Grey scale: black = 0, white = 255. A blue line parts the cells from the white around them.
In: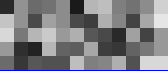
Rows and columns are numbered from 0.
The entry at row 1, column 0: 196
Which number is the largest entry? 230
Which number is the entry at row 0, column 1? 146
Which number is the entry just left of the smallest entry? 140
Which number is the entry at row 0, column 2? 107
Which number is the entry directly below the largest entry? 153
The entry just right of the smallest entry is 182
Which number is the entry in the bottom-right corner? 216
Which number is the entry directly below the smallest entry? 73
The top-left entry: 41
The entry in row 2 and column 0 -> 216
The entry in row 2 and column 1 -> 120
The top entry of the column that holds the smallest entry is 26

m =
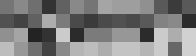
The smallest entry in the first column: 81
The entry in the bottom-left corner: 189
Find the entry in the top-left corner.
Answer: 117
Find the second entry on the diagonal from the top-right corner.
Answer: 137
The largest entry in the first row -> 165
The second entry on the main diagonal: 67
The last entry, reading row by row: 209
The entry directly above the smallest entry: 97
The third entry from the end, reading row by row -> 203
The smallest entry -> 35
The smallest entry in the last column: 43
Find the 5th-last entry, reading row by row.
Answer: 195
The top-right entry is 89
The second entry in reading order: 137
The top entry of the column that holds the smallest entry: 111

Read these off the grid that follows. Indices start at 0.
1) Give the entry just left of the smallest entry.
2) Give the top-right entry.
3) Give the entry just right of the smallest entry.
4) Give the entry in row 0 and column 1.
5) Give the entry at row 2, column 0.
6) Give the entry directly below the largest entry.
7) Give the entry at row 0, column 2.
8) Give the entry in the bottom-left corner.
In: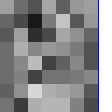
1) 74
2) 159
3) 122
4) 109
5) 88
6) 174
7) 82
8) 115

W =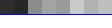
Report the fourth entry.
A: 163
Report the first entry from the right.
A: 190
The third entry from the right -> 202

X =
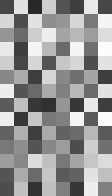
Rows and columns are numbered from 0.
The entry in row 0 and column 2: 41
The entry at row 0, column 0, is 70
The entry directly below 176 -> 143
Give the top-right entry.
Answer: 70
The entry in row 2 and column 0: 149
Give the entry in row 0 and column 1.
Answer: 226
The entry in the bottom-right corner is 128
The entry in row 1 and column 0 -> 214
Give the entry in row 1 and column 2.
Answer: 226
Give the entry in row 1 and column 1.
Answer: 77
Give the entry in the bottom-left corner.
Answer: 77

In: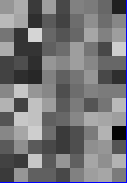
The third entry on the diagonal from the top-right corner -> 166
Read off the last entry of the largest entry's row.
158
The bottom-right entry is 123
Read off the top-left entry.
150
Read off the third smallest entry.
39
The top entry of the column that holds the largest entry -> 58
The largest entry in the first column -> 186
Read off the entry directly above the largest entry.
46
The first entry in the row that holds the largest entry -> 117
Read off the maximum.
213
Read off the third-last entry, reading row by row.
158
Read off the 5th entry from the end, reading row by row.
72
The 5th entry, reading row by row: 72
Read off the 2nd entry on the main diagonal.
166
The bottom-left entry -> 58
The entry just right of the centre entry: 109
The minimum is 5
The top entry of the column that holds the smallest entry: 32
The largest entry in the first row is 172
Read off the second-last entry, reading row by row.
166
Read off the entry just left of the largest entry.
52
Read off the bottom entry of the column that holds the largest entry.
96
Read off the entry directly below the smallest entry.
84
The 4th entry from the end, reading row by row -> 129

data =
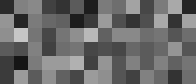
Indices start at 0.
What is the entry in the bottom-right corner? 110
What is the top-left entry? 43
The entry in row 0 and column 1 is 129
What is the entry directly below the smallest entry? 155
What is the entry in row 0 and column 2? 137
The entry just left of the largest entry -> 143
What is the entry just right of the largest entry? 117
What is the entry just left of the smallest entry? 59
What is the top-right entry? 37
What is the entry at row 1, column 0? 149
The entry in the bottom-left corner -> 59
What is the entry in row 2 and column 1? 198
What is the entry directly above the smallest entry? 79
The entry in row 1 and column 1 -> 37
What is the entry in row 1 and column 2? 123

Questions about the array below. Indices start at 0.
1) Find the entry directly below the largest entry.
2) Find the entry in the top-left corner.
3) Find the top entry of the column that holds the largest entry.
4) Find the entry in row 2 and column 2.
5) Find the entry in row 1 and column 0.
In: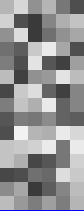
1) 201
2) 181
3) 215
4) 58
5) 209
